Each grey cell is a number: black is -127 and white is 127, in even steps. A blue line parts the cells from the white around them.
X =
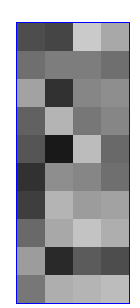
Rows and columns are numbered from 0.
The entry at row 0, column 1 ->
-58
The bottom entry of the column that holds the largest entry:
52
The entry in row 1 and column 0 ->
-16
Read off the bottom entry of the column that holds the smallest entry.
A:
46
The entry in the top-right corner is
40
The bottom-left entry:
-8
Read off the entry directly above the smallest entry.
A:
52
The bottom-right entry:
60
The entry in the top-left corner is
-50
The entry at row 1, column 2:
-2
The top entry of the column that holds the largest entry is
74
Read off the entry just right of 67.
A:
46

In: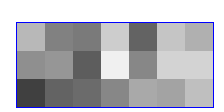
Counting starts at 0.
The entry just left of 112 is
-34
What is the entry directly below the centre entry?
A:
7
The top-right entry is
48
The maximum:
112
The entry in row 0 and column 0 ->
56
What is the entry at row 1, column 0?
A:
15

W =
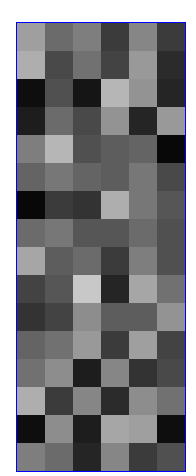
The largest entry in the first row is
31
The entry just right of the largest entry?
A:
-90
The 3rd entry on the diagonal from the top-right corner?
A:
54
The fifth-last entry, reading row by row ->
-20
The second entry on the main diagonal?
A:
-54
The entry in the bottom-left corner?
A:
-1
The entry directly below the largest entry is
13
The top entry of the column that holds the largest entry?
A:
-1
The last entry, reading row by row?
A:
-47
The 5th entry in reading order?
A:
6
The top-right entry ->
-68
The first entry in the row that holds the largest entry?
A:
-60
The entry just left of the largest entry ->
-41
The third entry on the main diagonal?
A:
-106
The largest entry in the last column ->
25
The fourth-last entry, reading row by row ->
-90
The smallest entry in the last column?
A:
-119

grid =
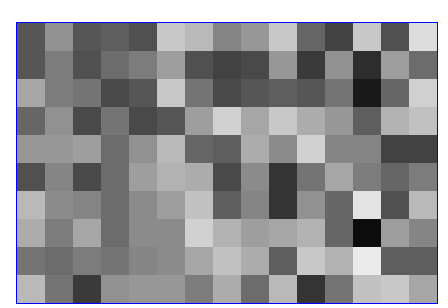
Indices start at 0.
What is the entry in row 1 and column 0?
-41
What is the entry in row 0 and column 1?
17
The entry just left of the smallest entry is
-25
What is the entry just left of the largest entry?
50
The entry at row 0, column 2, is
-41
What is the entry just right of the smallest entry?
30
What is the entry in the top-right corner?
92
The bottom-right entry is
38
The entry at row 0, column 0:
-41
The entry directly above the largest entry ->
-115
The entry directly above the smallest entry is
99
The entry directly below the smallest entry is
107
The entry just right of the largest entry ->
-33
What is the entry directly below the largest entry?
65
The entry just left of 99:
-25
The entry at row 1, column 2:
-47
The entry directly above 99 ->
-3
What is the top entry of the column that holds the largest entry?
72
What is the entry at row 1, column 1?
-3
